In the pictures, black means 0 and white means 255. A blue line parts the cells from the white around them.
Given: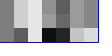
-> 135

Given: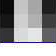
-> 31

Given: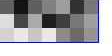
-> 119

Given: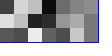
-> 141

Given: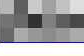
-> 221

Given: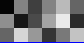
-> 101
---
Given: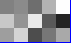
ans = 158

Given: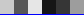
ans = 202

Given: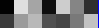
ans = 58

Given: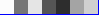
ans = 252

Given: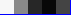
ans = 247

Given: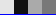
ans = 229

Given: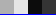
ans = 176

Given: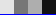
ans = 228
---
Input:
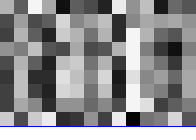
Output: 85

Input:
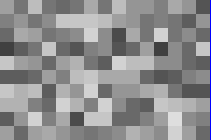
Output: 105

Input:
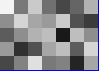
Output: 166

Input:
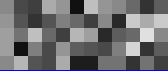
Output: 63

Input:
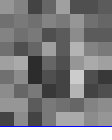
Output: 150

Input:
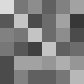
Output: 184
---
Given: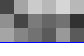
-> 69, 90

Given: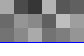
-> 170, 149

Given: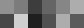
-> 145, 91

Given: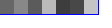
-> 103, 196

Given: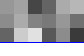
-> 151, 58

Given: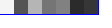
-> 244, 54

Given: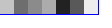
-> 196, 237
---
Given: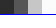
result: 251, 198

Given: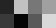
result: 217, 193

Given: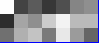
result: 254, 243

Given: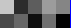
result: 199, 156

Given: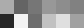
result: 243, 223

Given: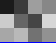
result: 214, 204
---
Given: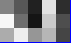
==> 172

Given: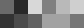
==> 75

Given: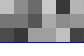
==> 56

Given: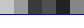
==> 155

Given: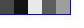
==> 72

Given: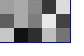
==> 199

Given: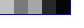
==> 193

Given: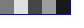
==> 123
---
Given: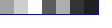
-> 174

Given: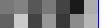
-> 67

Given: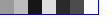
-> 42

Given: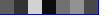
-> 113

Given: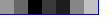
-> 29

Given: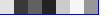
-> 203

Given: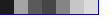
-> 133

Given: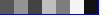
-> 125

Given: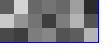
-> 104

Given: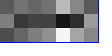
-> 187
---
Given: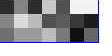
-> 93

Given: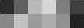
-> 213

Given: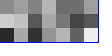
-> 119

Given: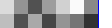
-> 209

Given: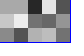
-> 114

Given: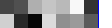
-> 185

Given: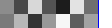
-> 28

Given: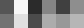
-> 133
